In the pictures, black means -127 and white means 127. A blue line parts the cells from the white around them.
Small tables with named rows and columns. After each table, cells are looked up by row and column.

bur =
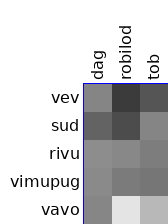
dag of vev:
5
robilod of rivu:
8
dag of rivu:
13
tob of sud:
5
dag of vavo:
6
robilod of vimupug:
-4
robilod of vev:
-68

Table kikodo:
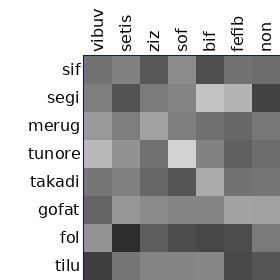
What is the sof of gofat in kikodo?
5
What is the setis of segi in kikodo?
-44
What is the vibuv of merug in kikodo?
25
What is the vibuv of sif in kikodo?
-13
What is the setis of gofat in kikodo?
23
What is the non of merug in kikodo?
-8
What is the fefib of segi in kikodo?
51
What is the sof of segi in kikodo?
4
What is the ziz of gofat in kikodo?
10

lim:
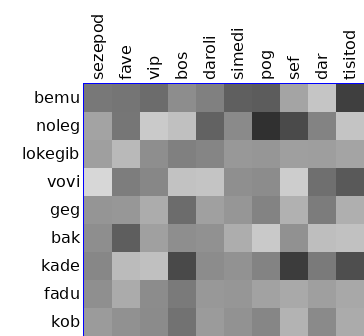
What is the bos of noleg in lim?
64
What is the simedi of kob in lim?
18
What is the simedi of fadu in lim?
22
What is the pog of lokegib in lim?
22
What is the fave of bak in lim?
-33
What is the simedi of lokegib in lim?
24
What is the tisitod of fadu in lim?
40
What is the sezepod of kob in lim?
27
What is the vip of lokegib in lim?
14
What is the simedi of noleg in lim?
10
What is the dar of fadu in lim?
31
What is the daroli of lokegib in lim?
5
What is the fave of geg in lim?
23
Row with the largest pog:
bak

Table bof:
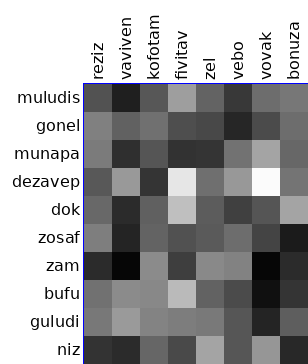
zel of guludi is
-6
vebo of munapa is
-13
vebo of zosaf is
-18
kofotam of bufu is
8
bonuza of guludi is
-33
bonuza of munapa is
-24
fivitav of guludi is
-2
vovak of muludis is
-18
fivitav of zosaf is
-46
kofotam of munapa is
-42
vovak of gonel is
-52
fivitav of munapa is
-77
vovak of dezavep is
123
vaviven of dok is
-84
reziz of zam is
-84
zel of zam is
9
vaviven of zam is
-121
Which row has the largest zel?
niz

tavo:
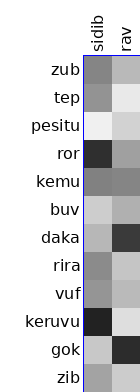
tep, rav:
105
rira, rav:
69
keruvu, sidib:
-93
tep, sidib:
19
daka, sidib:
55
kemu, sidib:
1
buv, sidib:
77
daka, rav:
-69
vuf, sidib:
21
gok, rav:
-83
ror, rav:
32
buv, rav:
48
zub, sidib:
5
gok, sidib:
72
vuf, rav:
58
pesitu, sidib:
112
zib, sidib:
35
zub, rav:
57
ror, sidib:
-80
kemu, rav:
5
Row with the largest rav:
tep

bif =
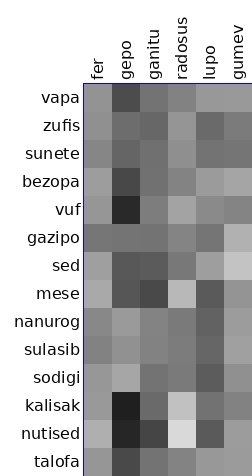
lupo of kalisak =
-13
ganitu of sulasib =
2
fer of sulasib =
2
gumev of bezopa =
37
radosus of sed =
-7
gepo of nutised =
-89
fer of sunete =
6
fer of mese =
41
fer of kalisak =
25
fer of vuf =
22
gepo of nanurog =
26
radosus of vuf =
35

